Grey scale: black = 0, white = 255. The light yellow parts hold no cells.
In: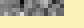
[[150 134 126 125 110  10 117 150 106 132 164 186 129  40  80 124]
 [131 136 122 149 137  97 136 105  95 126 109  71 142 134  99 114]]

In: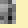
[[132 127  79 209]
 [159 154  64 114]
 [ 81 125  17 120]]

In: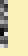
[[ 72 165]
 [160  84]
 [113  82]
 [ 84  91]
 [  9 227]
 [ 76  73]]

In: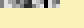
[[130 227 167 156  84 153  87  44 218 192 150   1 224 141 105]]

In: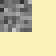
[[ 65 108 122 103 102  48 113 181]
 [ 48 171 135 109 129  84  86 115]
 [132  84 108  91 114 155 158 160]
 [125 158 109 123 164 148 135 133]]

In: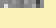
[[139 141 128 152 132 109 161 136 146  62 146]]

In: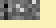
[[117  83 131 104 106 122 111  83 218  95]
 [ 93  85 161  89 129 213 114  75 118  91]
 [ 97  36  92 117 133 122  94 104  81 109]]

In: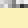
[[221 198 184 133 235 215 244]]

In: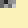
[[106  36 138 151]]
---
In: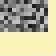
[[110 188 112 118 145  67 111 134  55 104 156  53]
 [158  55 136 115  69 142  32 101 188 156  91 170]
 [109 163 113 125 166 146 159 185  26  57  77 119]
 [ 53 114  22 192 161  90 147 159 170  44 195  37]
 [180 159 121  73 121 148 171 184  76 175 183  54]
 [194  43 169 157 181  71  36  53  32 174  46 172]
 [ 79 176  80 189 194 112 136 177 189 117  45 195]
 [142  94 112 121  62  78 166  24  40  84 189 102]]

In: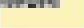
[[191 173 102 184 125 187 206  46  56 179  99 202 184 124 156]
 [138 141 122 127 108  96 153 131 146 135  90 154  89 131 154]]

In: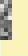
[[ 73  56 116]
 [119 187 130]
 [226 148  90]
 [192 112 148]
 [128  68 174]
 [ 89 153 237]
 [132 109 105]
 [113 110 116]
 [156  70 130]
 [168 173  91]]

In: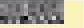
[[109  70 151  84 171  53  81 101 154  86 101 153  49  94  87  51]
 [114 118 127 119 127 126 140 114 103 115 123  96 117 101 114 129]
 [150 134 100 123  99 134 179  96  99 125  81 123 108  81 128 139]
 [115 140 123 128  87 131 151 117 120 132  71 112 116 123 139 148]
 [126 123 114 131 128 132 165  96  79 125 125 106 131 102 109 129]
 [ 35  70 114  96 122  47   7 164 130  92 191  80 127 210  67 134]]

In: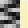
[[121 189 210 174 106]
 [208 187 141  66  27]
 [159  86  31  23  65]
 [ 20  75 151 202 195]
 [171  96  32  19  58]
 [209 193 133  61  18]
 [ 50  15  38 103 172]]

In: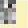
[[201  81 167 131]
 [109 211  92  90]
 [135 235  44 206]
 [118 124 154 133]
 [186 122 170 205]
 [163 144 181 216]]

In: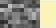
[[ 75 130  56 117  97  91 101 107  82  97]
 [141 132 105  62  69  87 110  97  64 112]
 [ 57  67 192 146 143 168  98  74  82  72]
 [184 154 155  79  87  58 142 161 121 163]
 [ 85 140 112 130 129 107 126 142 177 127]
 [101 118  80 127 135  75  75 141 169 119]
 [ 43  52 138 134 153 109 119  83  51  97]]

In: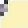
[[ 77 240]
 [246  50]
 [125 191]
 [158 161]]

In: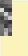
[[105 186  78]
 [ 98 119 128]
 [ 75  83 103]
 [221  64  51]
 [115 205 118]
 [ 69 132 202]
 [ 86  76  56]
 [118  60 101]
 [116 158 126]]
